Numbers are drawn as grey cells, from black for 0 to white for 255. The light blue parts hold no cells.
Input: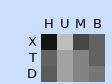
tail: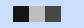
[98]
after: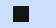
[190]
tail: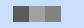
[118]

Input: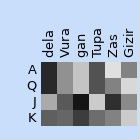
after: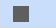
[102]
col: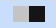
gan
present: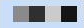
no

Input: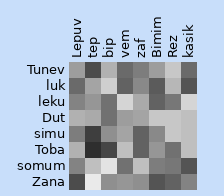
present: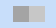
yes
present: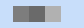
no
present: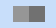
yes
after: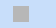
[84]

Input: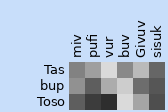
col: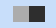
vur
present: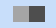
yes
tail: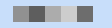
[86]
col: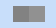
miv
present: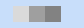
no
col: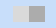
vur

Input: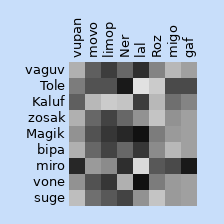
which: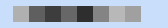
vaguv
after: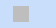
[111]
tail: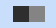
[184 160]

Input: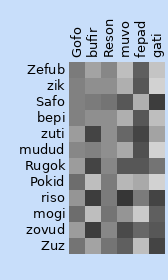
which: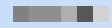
zik
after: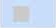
[95]
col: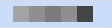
bufir
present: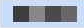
yes
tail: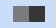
[123  68]
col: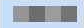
Gofo

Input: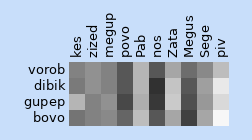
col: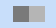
kes
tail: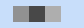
[ 56 202  79 152 217]
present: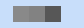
no
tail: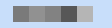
[ 49 196  87 159 233]

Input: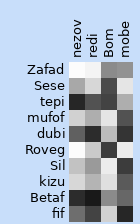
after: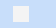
[139]
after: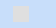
[90]
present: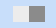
no
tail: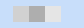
[82]
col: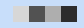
redi

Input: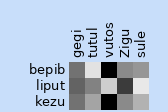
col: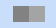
tutul
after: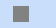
[206]
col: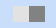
tutul
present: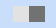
no

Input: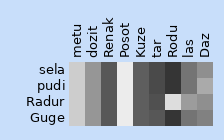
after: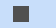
[221]
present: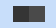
no
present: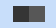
no

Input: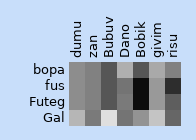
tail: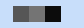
[153  45]
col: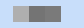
Dano
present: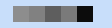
no
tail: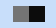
[153  45]

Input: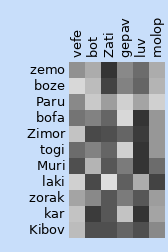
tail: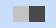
[ 79 101  59 151]
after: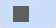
[172]
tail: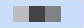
[101 180]
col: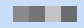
vefe
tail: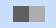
[67]
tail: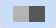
[123  52 108]
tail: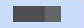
[ 79 137]

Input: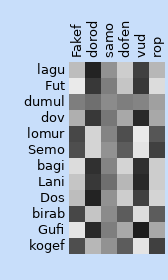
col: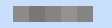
samo
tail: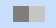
[ 56 220]
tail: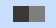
[197  56 220]
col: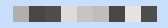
Fakef
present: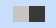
yes

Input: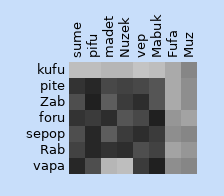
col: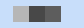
madet
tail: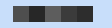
[ 59 142 134]
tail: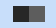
[ 59  45  59 142 134]
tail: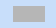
[196 190 170 134]

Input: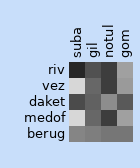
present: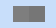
yes
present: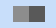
yes
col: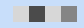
suba
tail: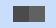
[141  89]
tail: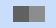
[89]
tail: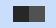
[ 61 160]

